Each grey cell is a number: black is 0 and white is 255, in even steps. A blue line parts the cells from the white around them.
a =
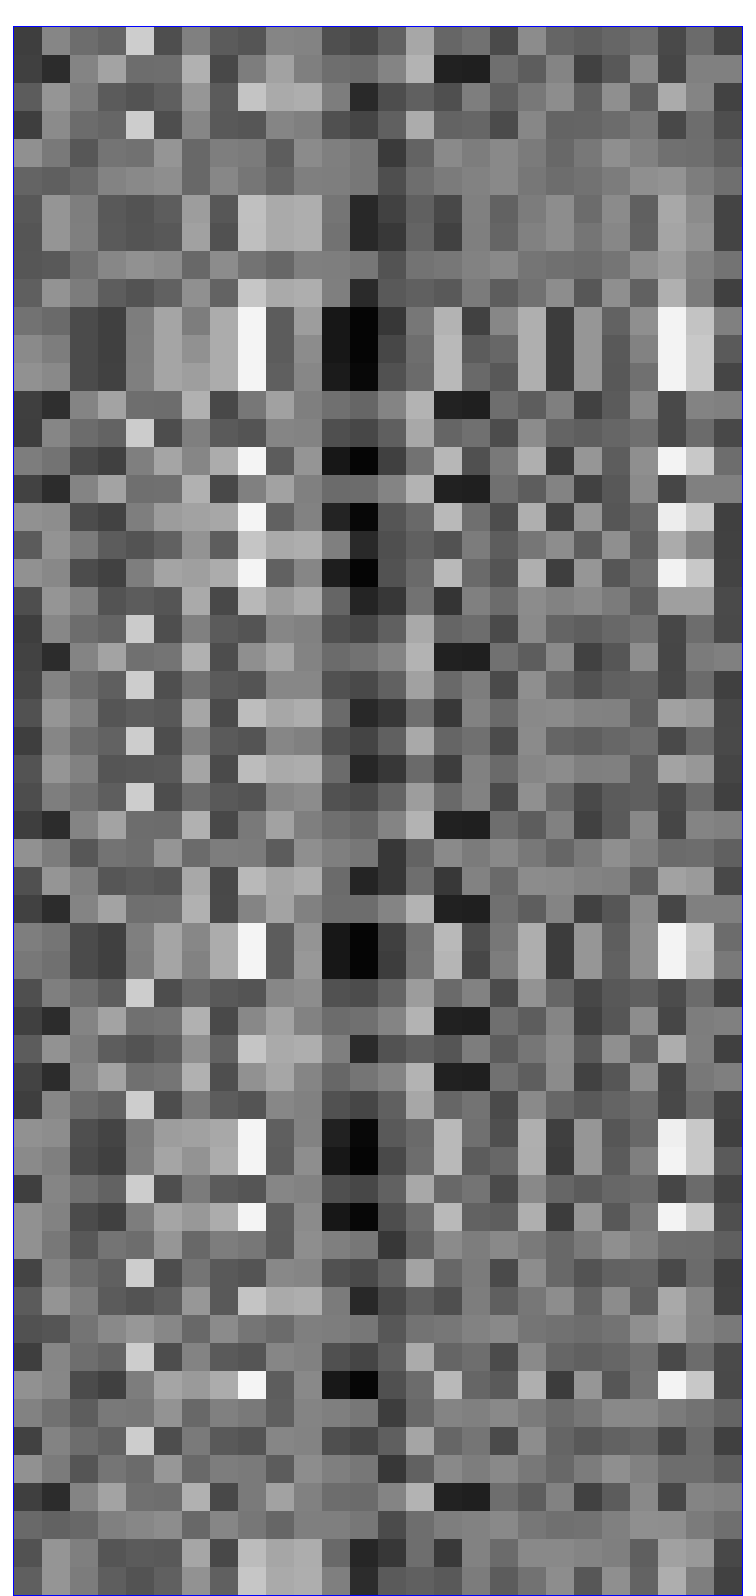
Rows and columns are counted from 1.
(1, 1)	62
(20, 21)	150
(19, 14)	79
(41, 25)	200
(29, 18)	110
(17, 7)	177
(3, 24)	171
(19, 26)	65
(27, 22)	128
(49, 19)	175
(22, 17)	109
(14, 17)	31
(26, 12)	81
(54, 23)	143
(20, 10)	97
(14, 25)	131
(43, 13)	7
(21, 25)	159
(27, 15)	106
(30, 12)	127
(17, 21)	65
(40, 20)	63
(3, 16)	79
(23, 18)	113
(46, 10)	170
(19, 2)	147
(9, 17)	130
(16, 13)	5
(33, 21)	150
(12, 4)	64
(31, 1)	80
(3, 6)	95
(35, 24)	76
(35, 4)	93
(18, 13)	7
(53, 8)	72
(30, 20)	102
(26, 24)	73
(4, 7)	134
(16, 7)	134

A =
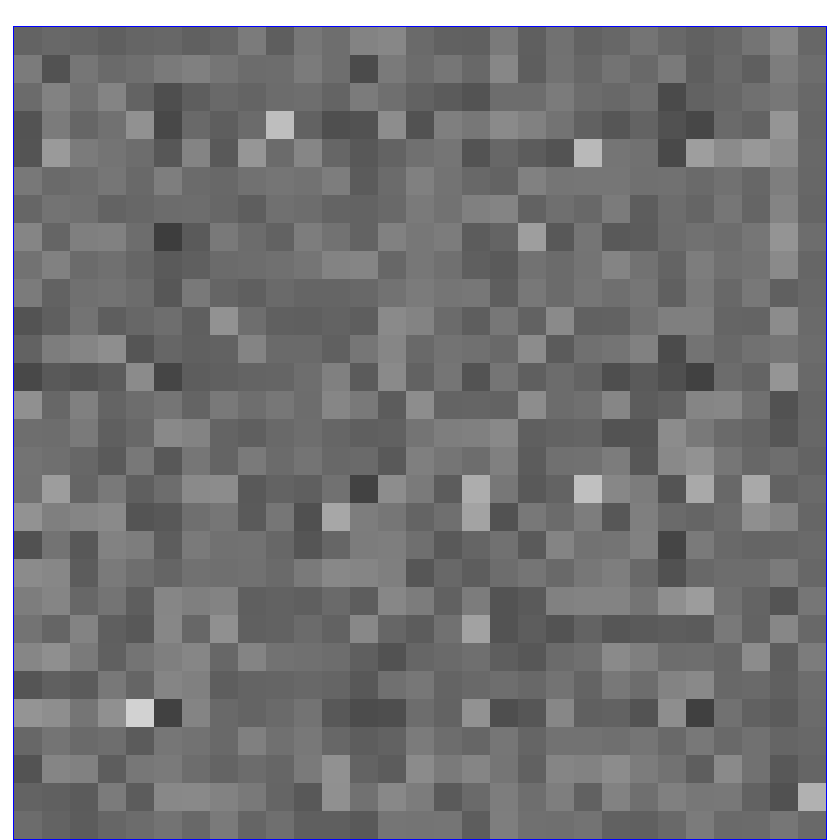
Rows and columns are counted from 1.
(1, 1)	99
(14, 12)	134
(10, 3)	112
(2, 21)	103
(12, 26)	104
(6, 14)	107
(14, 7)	100
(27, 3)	129
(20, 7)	113
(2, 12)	110
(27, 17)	133
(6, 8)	104
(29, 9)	101
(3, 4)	132
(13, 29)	105
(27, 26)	138
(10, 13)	104
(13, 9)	100
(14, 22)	134
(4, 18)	138
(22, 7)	103
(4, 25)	71
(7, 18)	132
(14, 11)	109
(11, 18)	119
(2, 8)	117
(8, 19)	158
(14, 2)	103
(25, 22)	98
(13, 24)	79
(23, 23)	127
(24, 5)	101
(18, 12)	167
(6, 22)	118
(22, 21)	99
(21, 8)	131
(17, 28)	98
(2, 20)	114
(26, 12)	103

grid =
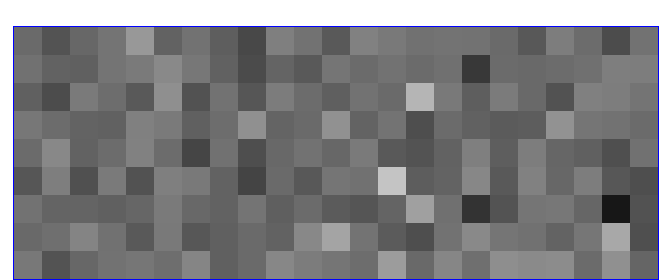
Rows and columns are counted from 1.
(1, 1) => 106
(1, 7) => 114
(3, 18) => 123
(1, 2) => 83
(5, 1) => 107
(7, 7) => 104
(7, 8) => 98
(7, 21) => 102
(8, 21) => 118
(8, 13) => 115
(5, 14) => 89
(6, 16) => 99
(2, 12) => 117
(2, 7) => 119
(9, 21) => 107
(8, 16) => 114
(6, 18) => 89
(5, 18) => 94
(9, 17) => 111
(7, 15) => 160
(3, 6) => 143
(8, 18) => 117
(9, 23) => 101
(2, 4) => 116
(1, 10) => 127
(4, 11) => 106
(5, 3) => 98
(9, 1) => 120
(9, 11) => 124
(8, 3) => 132
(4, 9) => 144
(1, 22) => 76
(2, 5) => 122
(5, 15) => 83
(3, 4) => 109
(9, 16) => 134
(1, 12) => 89

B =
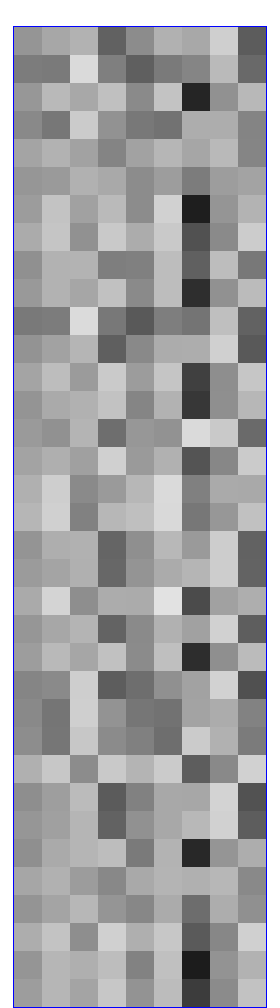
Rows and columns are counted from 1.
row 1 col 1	149
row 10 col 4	193
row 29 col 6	168
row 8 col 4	201
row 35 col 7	60
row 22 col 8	209
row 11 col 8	191
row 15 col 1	154
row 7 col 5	140
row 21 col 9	174
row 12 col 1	147
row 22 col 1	150
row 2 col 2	122
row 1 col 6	177
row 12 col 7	173
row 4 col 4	146
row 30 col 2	170
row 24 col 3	206
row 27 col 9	209
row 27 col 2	199
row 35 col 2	182
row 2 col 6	122
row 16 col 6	177
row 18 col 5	191
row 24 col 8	210
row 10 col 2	178
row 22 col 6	177
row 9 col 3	179
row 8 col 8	138
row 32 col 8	173
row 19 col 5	143
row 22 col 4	99
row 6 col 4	169
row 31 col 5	169
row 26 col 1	141
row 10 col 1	153
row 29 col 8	209
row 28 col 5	129

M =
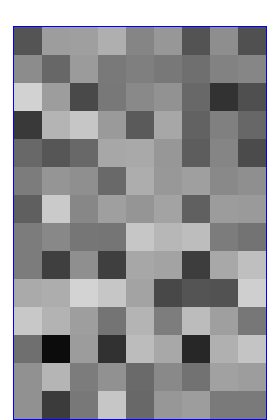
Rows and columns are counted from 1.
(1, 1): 84
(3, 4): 120
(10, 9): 207
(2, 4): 121
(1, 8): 142
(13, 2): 181
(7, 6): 163
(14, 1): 145
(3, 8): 50
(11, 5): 180
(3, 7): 104
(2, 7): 111
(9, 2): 63
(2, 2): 103
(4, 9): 103
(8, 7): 189
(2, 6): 120
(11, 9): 119
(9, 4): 63
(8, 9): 115
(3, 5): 137
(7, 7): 96
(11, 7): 188
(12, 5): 188
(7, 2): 202
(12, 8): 176
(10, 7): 84
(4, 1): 57
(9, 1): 124
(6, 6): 152
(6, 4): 105
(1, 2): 157
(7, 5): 149
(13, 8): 161

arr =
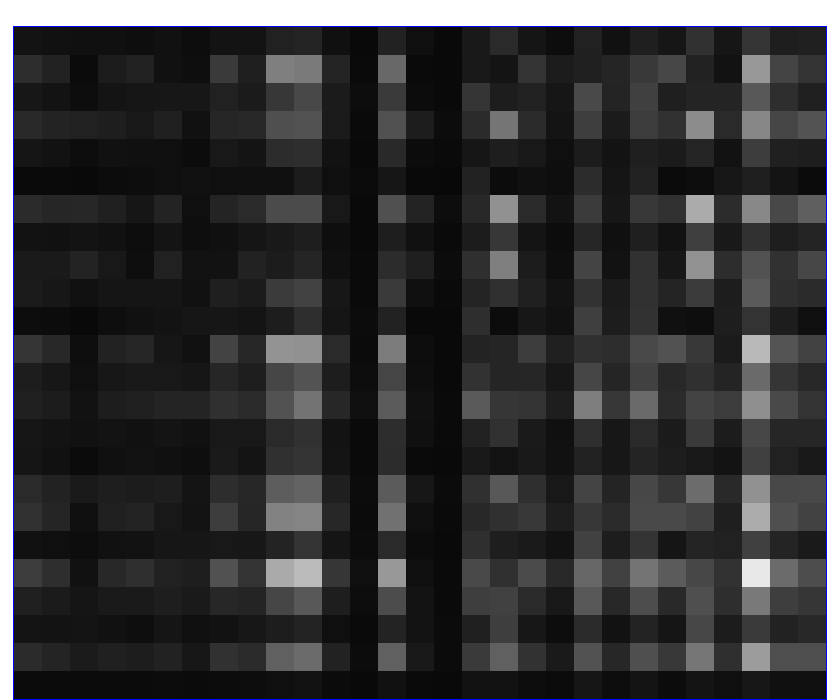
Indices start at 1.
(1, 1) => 19
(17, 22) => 36
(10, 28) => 47
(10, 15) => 16
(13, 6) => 24
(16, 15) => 10
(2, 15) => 10
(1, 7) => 13
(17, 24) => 55
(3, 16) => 9
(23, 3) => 27
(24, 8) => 12
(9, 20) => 14
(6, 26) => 23
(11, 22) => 29
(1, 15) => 15
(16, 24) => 29
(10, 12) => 23
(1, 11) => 36
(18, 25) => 66
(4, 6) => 32
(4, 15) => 29
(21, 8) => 39
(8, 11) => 30
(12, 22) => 45
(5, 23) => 31
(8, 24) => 18
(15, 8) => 24
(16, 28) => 33
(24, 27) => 23
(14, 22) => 55
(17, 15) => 23
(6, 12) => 15
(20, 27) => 232
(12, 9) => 39
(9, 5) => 14
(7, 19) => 42
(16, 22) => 23
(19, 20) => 18

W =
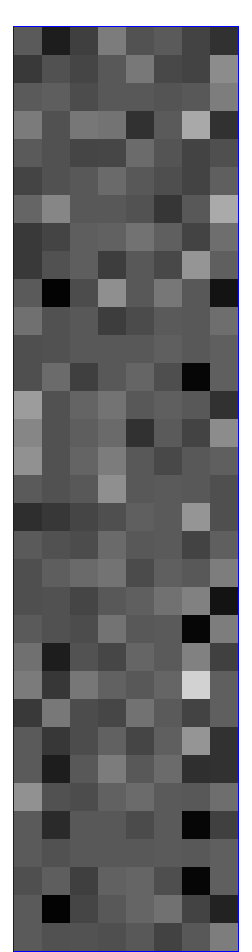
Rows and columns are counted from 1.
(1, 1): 90
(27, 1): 90
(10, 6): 119
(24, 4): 97
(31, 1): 79
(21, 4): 88
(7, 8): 170
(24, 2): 55
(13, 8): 95
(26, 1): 90
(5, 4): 70
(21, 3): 69
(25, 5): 114
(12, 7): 88
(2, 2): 81
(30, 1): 90
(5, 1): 90
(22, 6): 90
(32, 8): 34
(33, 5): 88
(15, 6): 90
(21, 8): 19
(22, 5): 88
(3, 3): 76
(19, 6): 90
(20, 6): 95
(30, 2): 81
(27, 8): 49
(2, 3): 69
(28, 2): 81
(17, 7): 88
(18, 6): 90
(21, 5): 95
